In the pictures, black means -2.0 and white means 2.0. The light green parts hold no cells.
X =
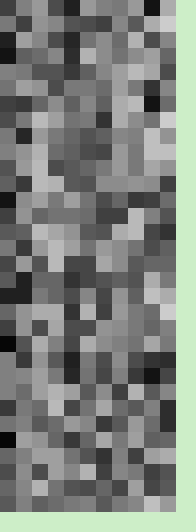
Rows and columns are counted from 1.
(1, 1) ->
-1.0
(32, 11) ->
0.4
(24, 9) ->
-1.1
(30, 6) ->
0.8
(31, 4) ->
-0.2
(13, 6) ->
-0.2
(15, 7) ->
-0.7
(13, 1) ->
-1.7
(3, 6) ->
-0.2
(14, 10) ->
0.0
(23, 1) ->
0.0
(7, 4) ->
0.2
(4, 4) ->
0.1
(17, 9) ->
-0.6
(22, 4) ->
0.0
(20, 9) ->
-0.1
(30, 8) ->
0.1
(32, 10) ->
1.0
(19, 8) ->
0.3
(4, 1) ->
-1.7
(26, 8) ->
-0.3
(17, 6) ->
-0.9
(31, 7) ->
-0.4
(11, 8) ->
0.4
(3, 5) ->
-1.4
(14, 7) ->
-1.0
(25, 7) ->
0.2
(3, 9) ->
0.8
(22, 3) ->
0.7
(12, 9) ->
0.3
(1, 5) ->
-1.5
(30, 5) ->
0.1
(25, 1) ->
0.0
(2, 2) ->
-1.0
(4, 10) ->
0.5
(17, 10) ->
-0.4
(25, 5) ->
0.5
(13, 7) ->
-0.8
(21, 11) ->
0.0

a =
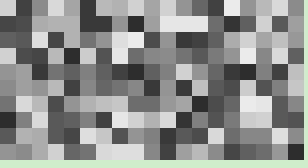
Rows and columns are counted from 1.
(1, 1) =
1.3
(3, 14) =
-0.5
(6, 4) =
0.9
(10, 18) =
0.4
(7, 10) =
-0.3
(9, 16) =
0.1
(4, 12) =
-0.2
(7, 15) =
-0.4
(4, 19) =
-0.5
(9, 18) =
1.5
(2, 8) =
0.3
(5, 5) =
-0.5
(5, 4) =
-0.2
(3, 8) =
1.5
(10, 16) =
-0.5
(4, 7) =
-0.7
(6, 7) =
-0.4
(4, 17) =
0.1
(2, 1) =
-0.9
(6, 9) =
0.1
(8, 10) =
0.8
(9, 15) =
-0.3
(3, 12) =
-1.1
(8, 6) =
0.0
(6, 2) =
0.5
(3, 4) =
-0.9
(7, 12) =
0.6
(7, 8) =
1.1
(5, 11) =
0.0
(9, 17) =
0.1
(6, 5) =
-1.0
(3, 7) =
0.3
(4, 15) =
0.3
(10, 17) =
-0.3
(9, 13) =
-0.8
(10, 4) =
1.3
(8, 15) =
-0.1

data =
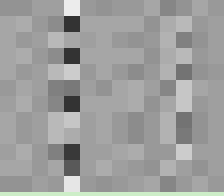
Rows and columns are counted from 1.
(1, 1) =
0.3
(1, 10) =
0.6
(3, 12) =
0.0
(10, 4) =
0.0
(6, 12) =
1.1
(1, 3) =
0.5
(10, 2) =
0.7
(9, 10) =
0.4
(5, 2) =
0.4
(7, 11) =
0.6
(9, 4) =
0.9
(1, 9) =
0.4
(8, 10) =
0.4
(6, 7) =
0.3
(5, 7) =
0.6
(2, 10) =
0.3
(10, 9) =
0.7
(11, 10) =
0.3
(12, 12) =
0.4
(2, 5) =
-1.2
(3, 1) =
0.6
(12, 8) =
0.4
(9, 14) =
0.5
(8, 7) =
0.6
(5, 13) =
0.3
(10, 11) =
0.4
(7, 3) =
0.4
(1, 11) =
0.1
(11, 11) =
0.8
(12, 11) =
0.1
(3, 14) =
0.5
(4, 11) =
0.7
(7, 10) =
0.3
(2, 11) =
0.7
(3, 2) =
0.4

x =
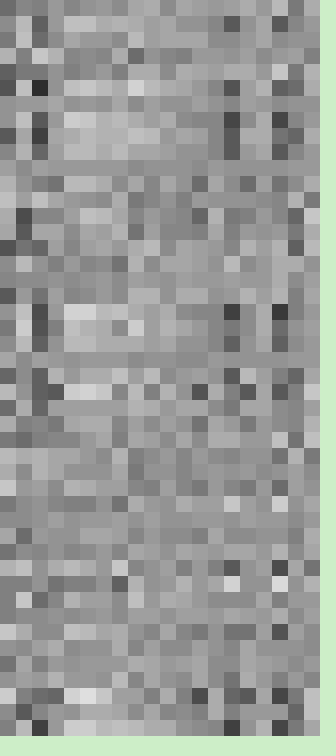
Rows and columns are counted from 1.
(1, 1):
-0.3
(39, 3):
0.2
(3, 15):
0.2
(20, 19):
0.0
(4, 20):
0.0
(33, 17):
0.4
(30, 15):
0.3
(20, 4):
0.4
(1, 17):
0.4
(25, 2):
0.3
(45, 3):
0.1
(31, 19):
0.5
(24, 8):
1.0
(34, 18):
0.3
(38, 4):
0.1
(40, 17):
0.5
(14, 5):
0.5
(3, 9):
0.9
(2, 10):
0.5
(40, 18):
-0.7
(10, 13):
0.3
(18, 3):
0.2
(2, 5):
1.0
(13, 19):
0.8
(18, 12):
0.5
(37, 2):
0.0
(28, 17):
0.4
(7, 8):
0.6
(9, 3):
-1.0
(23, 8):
0.4
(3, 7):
0.4
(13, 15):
0.3
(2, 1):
0.2
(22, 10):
0.5
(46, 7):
0.9
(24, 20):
0.6
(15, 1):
0.6
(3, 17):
0.6
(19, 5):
0.1

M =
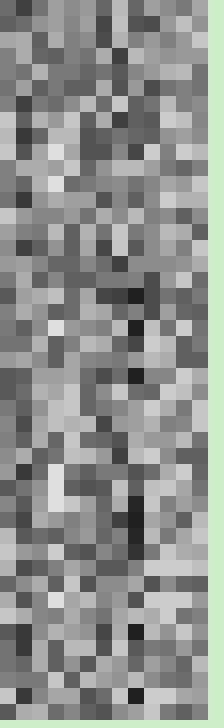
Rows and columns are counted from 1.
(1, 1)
-0.3
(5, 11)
0.8
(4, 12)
0.4
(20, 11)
0.5
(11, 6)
-0.4
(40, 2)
-1.1
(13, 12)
0.8
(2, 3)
0.3
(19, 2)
0.5
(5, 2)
-0.2
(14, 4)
0.1
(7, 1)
0.0
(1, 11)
0.2
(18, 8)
-0.1
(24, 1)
-0.6
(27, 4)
1.0
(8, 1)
1.1
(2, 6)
0.5
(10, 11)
0.0
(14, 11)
0.2
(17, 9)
0.2
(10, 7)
-0.7
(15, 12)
0.7
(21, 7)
0.0
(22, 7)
0.7
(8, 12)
1.0
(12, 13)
1.1
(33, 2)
-0.9
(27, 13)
1.1
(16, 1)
0.2
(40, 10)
0.9
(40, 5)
0.5
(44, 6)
-0.7
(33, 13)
0.9
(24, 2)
-0.5
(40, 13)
0.3
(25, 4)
0.6
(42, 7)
0.7
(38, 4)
1.5

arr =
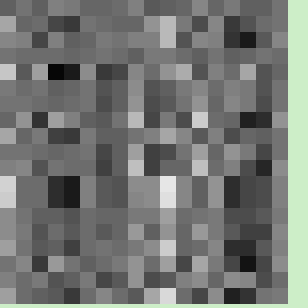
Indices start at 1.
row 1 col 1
-0.5
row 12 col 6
0.0
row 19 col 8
-0.3
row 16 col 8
-0.3
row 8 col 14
-0.3
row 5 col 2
-0.6
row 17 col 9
0.3
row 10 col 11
-0.8
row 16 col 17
-0.6
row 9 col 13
-0.6
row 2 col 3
-0.3
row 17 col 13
0.6
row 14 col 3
-0.5
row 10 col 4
-0.4
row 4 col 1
-0.2
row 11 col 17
-1.4
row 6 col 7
-0.7
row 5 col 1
1.1
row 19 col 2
-0.3
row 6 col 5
-0.4
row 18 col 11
-0.6
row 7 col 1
-0.2
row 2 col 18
-0.2
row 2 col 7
-0.3
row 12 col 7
-0.6
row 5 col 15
-0.3
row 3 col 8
-0.2
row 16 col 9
-0.1
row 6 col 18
-0.2
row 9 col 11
0.6
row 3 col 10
0.0
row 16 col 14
0.1
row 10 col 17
-0.9
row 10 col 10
-1.0
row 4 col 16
-0.4
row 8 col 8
-0.2
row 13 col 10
0.2
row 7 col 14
-0.4
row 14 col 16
-0.8
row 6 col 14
-0.3

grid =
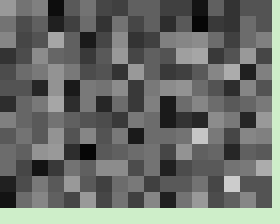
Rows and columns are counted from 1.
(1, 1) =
0.4
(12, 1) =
-1.5
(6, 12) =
0.3
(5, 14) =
0.1
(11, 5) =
-0.2
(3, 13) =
0.2
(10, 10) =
-0.2
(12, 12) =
-0.6
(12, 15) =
1.2
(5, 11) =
-1.1
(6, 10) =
-0.1
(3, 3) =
-0.7
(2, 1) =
-0.2
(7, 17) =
-0.1
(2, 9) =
-0.9
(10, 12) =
0.3
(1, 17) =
-0.7
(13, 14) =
-0.8
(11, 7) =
0.2
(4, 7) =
-0.6
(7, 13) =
0.1
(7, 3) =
-0.1
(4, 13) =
0.6
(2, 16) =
-0.3
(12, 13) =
-0.2
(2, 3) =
-0.5
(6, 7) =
-0.2
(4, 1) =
-1.2
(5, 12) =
-1.0
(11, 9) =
-0.8
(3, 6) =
-1.6
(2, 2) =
-0.8
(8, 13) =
-1.4
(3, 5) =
-0.5
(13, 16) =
0.1
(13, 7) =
-0.9
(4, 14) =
-1.1
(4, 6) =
-1.1
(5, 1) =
-0.8

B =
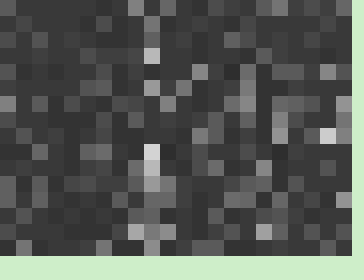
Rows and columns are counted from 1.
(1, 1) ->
-0.6
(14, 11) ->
-1.2
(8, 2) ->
-1.1
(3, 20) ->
-0.9
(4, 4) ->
-1.1
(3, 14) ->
-1.1
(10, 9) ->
-1.2
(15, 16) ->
-1.1
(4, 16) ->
-1.2
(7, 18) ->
-0.4
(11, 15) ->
-1.2
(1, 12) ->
-1.1
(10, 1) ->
-1.2
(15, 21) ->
-1.1
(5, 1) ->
-0.7
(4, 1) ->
-1.1
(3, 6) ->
-1.1
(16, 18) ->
-1.0
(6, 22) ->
-1.1
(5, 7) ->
-0.8
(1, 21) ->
-1.0
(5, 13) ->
0.1
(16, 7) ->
-0.2
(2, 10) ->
-0.2
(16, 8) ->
-1.2
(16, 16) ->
-1.2
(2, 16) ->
-0.9
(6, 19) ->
-1.0
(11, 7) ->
-0.9
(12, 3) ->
-0.6
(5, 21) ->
0.1
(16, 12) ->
-1.0
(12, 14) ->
-1.1
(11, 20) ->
-1.1
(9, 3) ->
-1.1
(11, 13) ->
-0.8
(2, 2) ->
-0.9
